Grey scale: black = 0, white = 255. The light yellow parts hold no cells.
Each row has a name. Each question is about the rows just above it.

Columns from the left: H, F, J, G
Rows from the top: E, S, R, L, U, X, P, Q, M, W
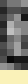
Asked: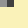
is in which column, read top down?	G
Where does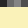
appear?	X
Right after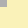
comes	[133]
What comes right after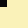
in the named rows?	[24]
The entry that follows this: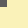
[161]

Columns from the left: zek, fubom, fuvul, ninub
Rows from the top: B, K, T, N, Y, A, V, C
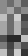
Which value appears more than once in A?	[40]
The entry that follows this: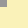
[94]

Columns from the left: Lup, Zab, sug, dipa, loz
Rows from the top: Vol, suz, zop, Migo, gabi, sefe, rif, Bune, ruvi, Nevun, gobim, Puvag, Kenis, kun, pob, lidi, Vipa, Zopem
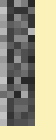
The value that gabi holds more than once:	[182]
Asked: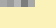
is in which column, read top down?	Lup
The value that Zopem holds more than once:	[80]
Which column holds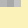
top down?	Lup

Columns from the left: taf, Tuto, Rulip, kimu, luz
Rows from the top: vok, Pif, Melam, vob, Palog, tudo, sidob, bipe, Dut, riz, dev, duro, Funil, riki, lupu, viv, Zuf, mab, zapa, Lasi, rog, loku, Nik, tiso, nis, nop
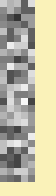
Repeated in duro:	[138]
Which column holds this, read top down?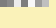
kimu
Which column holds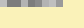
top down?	taf
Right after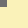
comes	[96]
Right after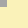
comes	[179]

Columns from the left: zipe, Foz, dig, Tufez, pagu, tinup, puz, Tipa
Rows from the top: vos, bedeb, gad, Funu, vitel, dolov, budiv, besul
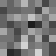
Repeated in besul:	[115]
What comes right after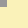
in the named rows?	[115]
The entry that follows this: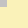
[153]
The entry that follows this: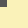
[182]
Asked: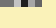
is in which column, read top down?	pagu
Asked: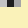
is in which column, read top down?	pagu
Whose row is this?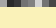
besul

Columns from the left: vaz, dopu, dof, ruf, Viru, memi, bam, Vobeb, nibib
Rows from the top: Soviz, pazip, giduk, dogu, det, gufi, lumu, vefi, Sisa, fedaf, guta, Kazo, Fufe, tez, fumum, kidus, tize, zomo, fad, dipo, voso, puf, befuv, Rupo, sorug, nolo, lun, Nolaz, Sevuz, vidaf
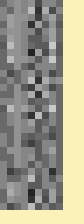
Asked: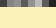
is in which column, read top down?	Viru
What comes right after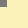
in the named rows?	[159]

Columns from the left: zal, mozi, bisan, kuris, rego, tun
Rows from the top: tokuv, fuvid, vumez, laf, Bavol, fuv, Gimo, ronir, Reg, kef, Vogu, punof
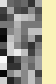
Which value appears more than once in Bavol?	[192]
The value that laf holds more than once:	[120]
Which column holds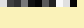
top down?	zal
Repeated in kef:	[50]
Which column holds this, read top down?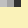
rego
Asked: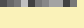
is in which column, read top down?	tun
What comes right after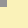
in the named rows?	[104]

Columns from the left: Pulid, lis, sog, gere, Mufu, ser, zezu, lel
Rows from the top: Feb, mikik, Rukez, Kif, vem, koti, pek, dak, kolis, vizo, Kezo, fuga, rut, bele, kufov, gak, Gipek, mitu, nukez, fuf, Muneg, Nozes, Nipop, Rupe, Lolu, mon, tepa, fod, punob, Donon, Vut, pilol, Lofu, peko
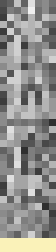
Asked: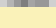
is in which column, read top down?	sog
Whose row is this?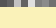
Feb
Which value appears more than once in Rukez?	[164]

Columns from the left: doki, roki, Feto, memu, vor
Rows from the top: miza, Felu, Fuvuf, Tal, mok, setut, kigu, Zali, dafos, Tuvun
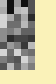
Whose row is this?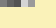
dafos
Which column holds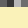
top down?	vor
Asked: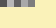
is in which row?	Tuvun
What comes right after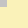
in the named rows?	[83]
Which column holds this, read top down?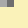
roki
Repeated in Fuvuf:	[169]
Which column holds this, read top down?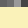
Feto

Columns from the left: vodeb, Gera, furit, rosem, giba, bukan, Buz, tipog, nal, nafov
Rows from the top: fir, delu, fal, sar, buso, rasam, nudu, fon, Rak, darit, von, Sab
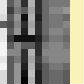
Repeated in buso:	[134]
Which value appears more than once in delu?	[134]
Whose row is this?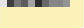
delu
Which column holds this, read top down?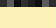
rosem
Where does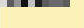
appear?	von
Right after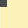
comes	[134]

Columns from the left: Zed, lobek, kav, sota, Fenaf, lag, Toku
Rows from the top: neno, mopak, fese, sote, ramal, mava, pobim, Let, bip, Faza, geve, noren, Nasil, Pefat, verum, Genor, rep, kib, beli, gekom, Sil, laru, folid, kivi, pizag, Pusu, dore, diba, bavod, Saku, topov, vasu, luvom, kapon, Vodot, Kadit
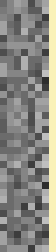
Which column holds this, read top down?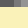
kav
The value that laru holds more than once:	[107]
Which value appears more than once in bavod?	[121]
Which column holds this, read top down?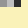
Toku

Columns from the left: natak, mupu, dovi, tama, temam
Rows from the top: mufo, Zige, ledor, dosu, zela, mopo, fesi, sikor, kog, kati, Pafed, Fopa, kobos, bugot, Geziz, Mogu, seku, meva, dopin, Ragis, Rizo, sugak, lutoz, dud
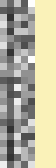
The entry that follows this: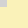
[145]
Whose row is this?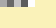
mufo
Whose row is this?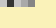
ledor
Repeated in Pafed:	[145]
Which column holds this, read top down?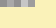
natak

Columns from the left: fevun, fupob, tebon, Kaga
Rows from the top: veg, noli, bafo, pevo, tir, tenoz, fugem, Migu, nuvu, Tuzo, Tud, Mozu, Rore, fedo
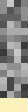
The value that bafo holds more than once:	[99]
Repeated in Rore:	[171]
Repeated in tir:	[171]
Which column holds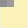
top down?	tebon
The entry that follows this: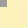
[171]

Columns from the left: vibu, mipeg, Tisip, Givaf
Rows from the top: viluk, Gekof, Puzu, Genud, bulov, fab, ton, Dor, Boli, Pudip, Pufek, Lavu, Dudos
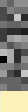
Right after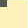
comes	[114]
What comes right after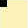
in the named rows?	[171]

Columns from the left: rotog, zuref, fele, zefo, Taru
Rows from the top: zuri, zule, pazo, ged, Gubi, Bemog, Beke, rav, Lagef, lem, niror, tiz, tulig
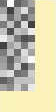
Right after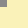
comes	[205]
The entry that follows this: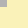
[234]

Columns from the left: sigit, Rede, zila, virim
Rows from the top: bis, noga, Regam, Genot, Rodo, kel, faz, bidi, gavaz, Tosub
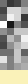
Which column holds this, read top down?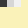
Rede
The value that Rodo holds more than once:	[199]
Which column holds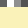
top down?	sigit

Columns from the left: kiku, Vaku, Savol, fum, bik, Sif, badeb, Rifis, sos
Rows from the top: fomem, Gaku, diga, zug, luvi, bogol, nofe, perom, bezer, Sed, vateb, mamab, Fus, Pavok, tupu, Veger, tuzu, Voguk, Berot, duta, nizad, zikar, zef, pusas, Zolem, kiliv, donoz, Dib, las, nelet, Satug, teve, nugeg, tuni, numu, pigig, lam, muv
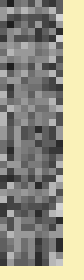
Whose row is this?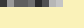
muv
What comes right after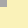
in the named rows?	[111]
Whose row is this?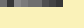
Fus

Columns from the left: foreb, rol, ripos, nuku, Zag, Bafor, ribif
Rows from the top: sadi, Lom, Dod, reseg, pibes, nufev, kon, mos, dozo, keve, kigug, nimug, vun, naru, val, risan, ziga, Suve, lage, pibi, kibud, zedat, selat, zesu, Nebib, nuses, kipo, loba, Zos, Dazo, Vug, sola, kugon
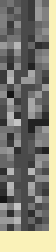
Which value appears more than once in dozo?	[58]
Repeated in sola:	[154]

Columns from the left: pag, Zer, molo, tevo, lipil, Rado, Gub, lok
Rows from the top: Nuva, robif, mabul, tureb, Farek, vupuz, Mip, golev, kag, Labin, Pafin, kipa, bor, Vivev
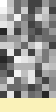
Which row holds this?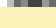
Nuva
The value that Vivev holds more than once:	[178]
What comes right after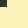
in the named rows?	[178]
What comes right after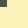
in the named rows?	[121]

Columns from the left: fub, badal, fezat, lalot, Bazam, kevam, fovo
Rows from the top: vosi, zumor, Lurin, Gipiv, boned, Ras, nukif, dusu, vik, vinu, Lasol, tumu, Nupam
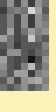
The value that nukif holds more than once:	[88]
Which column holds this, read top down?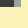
Bazam
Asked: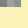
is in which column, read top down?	lalot
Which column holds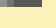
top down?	lalot
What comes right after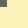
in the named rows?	[114]

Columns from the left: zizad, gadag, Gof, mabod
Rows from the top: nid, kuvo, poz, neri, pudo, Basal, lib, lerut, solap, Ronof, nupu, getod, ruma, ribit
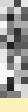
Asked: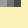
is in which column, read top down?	mabod
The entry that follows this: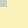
[73]

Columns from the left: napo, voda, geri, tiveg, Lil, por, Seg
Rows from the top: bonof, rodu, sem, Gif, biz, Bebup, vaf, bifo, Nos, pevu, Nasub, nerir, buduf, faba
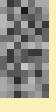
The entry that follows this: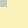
[156]
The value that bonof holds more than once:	[169]
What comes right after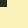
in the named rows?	[112]

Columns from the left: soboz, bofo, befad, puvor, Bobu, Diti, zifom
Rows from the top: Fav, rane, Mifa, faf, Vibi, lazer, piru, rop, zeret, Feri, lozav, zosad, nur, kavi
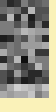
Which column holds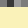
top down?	puvor
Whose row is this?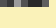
lozav
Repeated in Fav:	[94]
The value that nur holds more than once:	[196]
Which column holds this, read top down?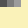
Diti
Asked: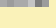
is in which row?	kavi
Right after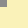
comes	[183]

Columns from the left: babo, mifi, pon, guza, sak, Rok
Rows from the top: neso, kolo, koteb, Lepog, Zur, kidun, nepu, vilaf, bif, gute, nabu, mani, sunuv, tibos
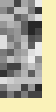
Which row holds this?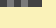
tibos
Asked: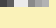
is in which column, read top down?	Rok
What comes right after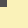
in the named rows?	[94]
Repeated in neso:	[165]
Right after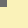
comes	[67]
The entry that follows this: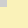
[193]

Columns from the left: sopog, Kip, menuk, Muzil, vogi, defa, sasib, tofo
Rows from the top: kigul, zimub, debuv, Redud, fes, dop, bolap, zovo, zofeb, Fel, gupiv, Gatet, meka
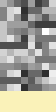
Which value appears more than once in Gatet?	[92]
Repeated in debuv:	[146]
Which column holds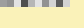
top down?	Kip
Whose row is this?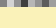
debuv
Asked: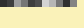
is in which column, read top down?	Muzil
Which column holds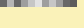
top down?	vogi

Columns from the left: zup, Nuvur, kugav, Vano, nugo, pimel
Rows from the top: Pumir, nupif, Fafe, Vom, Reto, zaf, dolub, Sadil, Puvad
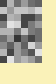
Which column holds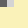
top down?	pimel
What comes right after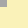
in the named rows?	[69]
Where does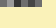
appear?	zaf
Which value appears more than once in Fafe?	[69]
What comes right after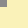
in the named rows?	[97]
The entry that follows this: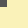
[226]

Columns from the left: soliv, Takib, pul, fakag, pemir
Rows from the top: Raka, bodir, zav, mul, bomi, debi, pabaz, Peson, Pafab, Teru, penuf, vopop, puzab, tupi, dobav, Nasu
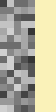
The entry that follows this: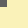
[83]
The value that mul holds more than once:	[195]
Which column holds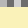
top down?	soliv
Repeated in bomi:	[167]
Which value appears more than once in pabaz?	[109]

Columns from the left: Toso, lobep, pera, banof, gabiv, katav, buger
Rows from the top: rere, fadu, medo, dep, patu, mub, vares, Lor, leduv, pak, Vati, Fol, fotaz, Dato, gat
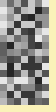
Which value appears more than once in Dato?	[54]
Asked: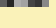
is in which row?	vares
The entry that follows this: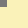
[83]
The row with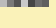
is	gat
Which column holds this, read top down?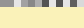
buger
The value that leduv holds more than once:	[83]

